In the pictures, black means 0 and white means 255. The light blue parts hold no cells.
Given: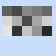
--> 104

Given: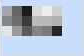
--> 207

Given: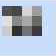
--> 157

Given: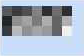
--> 47

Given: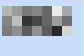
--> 168

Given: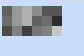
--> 86

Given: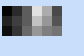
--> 73

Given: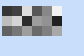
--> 242

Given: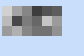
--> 93

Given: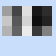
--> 45
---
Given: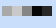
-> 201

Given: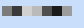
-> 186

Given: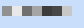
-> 165

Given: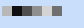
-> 79

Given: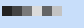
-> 121

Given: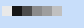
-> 76

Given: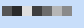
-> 62

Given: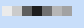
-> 29

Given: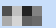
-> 170
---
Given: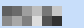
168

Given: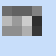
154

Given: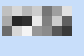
39

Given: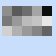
153

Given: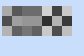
160

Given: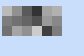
113
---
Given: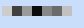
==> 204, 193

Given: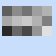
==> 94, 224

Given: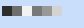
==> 45, 211

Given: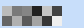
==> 187, 239

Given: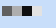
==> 96, 226

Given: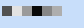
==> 81, 174

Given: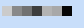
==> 203, 6

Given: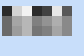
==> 43, 137

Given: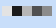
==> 227, 140
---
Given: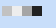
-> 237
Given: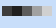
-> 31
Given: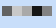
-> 200
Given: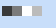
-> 123
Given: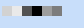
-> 233
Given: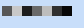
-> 200
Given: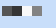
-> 53
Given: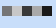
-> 199
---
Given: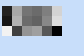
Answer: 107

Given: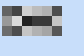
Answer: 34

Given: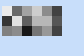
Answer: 95

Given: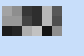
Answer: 67

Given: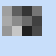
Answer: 107

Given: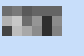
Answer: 109

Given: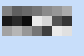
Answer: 12

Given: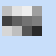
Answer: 115

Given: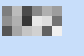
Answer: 55

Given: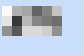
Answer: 185
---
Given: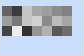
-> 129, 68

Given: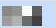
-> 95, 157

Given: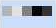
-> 51, 180

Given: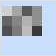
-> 143, 79

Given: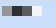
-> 244, 148

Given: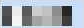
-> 38, 72

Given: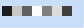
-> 64, 29

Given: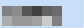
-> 107, 172

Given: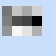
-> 208, 147
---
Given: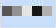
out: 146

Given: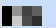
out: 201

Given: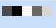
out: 4

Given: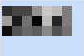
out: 82

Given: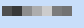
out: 56

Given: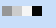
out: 204

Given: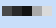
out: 41
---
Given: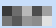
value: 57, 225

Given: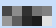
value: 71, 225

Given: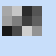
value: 167, 146

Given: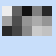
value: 237, 193

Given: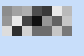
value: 140, 120

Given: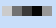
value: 203, 152

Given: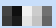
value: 68, 101

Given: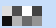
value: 222, 148
